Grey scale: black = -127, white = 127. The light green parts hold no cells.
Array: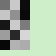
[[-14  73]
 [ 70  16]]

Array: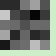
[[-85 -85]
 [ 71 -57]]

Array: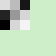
[[ 93  60]
 [-92  24]]

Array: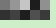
[[ -9  22]
 [-78 -62]]

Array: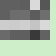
[[-31 -31]
 [-31 -18]]

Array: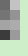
[[-20  67]
 [-10  19]]

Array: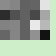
[[ 11   5]
 [-83 -46]]
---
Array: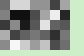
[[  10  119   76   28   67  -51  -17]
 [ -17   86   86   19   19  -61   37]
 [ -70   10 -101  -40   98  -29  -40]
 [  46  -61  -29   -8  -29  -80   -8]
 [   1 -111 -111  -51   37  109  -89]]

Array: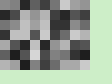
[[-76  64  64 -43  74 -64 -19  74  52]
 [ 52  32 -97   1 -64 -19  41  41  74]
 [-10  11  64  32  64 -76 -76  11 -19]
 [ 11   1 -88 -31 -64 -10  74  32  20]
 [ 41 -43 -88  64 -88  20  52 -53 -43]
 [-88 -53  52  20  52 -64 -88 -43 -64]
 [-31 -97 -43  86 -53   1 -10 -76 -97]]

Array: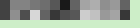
[[ -61   15  -49   87  -28  -72  -49  -40   77   65   25   36  -72]
 [ -61    3    3   -8  -17  -40 -102  -28   36   46   15   25  -28]]

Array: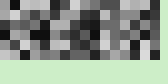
[[  39   81    0  -60    0  -70   30   30  -70  -82   60  -28   10   10
   -93  -70]
 [  69   49 -102   30  -10    0  -70  -28  -28  -93  -10   39   10  -82
    90  -93]
 [-112   39   20 -112 -112   10  -48  -82  -37 -112   60  -19  -37    0
  -102  -37]
 [ -70  -19  -37  -10 -102   49   49  -60  -93 -102  -19  -19   49  -70
    10  -48]
 [  20  -60   81   10  -82   60   69  -60  -82  -37   81  -10   69 -102
    81  -10]
 [  30 -112   69   60   69  -93  -48   81   20  -10  -48  -48   69   49
    60  -82]]

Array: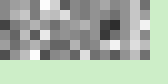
[[  8  50  70  -3  70  61  93   8  -3  18   8 -15  18  70  30]
 [  8  30  39  -3 124  82 -36   8  -3  18  39   8  18  70 -15]
 [-48  18  61 124 -48   8  18 -26  93 -15   8 -36  18  61 -15]
 [-60  -3  18  50  18 -15  18  30  50  18 -60 -82  18  70 114]
 [ 30 -15  18  50  18 -26 -26  50  -3   8  70 114  39  93  61]
 [  8 -26  61 -36 104   8  18   8  -3  18 -70 -15  18  82   8]]

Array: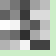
[[125 115   0 -40  61]
 [ 50  71 115 -62 -62]
 [-31  10 -71  91  91]
 [ 22 -10 -51  32  61]
 [  0 -21 -80  41  82]]

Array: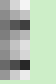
[[ 32  86 116]
 [ 22  76 107]
 [ 22  67  95]
 [ 11  55  86]
 [ 11  43  67]
 [ -1  32  55]
 [-11 -42 -64]
 [-22 -52 -88]]
